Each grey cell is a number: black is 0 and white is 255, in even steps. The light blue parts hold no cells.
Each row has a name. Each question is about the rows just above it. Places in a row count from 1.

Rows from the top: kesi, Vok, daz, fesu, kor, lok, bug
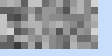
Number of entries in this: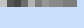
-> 11
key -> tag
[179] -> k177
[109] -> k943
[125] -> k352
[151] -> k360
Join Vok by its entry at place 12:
k177
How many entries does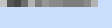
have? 14
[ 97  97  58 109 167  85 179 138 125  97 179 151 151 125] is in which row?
bug
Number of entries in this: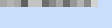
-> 14

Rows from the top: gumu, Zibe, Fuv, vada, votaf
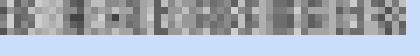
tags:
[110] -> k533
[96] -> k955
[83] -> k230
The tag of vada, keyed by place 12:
k230
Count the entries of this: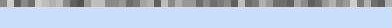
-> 56
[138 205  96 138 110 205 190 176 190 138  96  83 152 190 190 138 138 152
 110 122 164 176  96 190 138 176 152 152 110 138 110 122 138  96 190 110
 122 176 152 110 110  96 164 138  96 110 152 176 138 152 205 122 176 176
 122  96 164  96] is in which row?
vada
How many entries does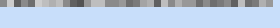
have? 39
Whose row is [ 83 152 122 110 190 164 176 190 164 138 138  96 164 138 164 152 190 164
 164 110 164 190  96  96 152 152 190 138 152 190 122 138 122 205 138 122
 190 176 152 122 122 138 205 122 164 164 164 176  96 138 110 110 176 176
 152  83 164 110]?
Zibe

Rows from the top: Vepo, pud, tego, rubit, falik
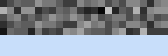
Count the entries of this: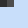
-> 2
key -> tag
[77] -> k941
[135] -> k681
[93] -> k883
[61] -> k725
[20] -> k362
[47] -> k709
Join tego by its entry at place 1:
k941
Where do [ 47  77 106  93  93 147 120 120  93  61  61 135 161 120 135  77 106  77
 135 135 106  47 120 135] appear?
rubit
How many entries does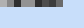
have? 9
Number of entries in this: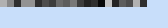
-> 21
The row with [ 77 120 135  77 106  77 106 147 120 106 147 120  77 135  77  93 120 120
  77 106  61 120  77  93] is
tego
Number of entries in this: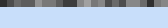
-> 24

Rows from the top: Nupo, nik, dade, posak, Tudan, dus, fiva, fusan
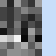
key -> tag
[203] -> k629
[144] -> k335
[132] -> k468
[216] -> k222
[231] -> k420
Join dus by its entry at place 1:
k222
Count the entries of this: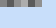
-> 6
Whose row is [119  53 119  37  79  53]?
posak
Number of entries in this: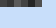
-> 6
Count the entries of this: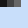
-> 3
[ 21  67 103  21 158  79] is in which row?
Tudan

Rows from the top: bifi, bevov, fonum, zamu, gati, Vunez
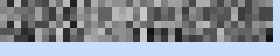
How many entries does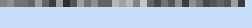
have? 35
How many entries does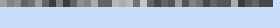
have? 39
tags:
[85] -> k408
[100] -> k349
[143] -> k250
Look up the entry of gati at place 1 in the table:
k408

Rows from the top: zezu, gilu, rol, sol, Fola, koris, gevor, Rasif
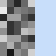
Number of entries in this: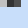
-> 3
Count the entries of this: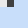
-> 2
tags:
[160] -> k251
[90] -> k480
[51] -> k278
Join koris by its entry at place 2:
k251

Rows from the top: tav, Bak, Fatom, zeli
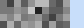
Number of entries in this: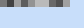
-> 10
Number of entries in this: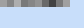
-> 10
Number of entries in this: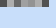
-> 7
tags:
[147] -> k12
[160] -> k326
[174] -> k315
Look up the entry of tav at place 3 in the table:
k326
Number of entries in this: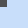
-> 1
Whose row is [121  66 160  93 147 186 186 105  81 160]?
tav
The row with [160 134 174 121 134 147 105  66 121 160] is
Fatom

